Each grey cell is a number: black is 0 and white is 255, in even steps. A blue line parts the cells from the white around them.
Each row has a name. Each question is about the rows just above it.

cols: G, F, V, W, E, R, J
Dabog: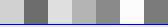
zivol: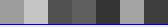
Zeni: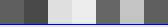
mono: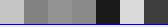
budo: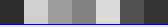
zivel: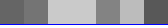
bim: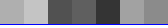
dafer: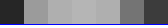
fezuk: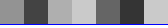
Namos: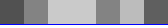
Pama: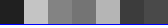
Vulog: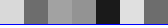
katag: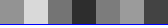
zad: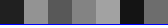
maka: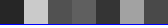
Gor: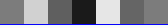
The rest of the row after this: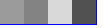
[52]
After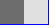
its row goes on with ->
[181 139 250 124]
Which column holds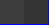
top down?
J
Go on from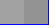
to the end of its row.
[ 26 224 109]
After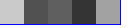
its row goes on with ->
[73]
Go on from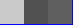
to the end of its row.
[ 52 162  73]

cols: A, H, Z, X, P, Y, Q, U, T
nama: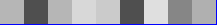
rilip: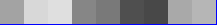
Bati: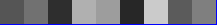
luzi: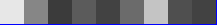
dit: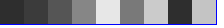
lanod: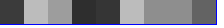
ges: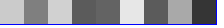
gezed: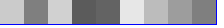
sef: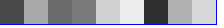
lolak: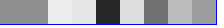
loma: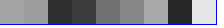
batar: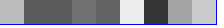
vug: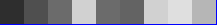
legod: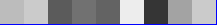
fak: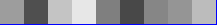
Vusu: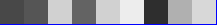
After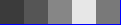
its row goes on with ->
[203  46 196]
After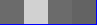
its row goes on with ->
[209 223 182]
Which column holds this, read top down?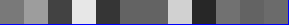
P
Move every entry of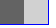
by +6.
[105 215]

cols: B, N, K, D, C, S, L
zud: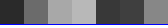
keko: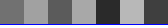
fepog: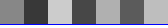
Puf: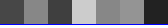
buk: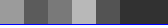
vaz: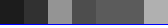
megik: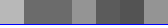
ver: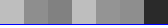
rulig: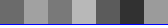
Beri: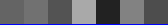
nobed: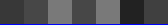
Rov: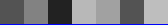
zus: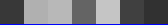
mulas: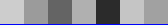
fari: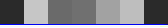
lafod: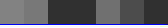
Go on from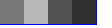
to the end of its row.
[49]
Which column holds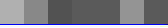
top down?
C
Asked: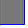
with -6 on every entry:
[115]
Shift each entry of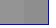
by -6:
[142 136]
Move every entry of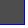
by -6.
[71]

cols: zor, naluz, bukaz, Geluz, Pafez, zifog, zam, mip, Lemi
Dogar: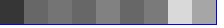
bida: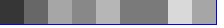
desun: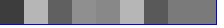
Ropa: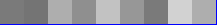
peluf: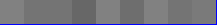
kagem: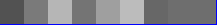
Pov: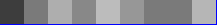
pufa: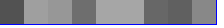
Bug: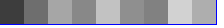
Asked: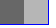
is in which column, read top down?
naluz
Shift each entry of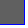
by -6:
[90]
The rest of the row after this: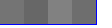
[129 116 122]
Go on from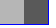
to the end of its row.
[122 122]
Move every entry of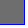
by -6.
[104]

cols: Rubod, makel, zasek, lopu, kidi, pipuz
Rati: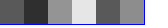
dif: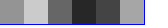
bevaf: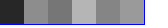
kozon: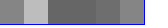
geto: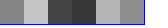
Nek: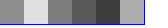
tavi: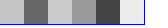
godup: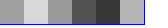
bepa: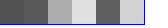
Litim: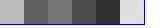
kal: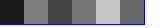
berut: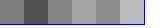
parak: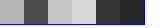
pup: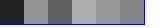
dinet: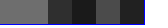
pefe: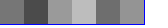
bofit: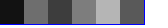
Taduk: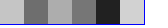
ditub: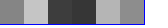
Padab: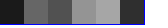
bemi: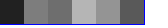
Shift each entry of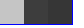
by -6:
[191  55  48]
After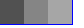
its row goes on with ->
[141 189]
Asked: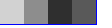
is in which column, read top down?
pipuz
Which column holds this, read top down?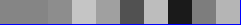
Rubod
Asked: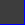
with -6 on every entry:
[55]
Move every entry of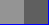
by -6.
[142  89]
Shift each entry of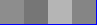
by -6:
[135 112 175 127]

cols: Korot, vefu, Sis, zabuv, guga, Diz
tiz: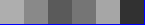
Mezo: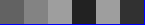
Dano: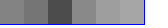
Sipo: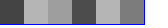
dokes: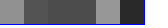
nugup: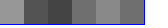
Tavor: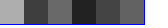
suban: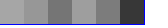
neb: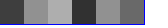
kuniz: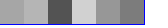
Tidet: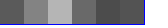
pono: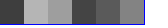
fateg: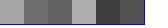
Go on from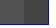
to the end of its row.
[111 137 111]
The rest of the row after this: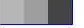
[ 90 131]
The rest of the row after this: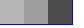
[181 124]

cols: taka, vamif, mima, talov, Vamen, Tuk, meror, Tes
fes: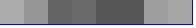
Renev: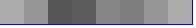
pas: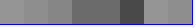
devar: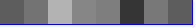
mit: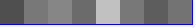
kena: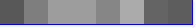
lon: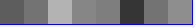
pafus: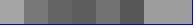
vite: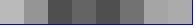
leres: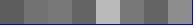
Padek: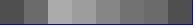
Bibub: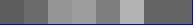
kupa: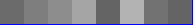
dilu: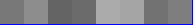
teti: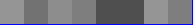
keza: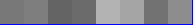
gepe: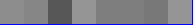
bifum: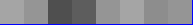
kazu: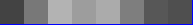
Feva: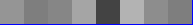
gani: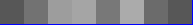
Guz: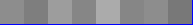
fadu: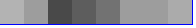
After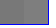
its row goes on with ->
[100 107 179 165 114 141]
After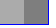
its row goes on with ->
[87 79]
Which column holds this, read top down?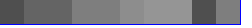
Tes
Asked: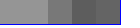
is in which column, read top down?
meror
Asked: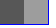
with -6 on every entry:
[ 81 151]

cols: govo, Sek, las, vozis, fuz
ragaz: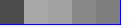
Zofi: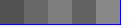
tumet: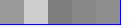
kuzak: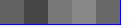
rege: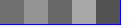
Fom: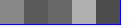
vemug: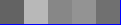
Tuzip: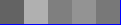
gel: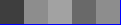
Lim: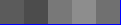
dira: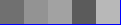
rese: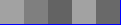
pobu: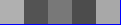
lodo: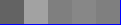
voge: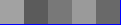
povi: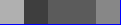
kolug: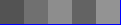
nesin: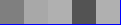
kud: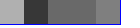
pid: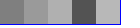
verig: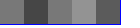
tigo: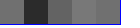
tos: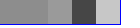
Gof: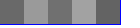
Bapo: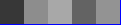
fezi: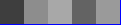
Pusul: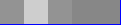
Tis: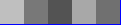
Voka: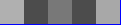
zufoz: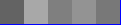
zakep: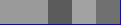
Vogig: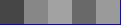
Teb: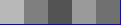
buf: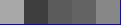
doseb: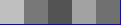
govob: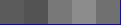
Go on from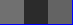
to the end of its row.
[120 112]
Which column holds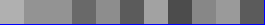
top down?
vozis
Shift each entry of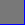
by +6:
[126]

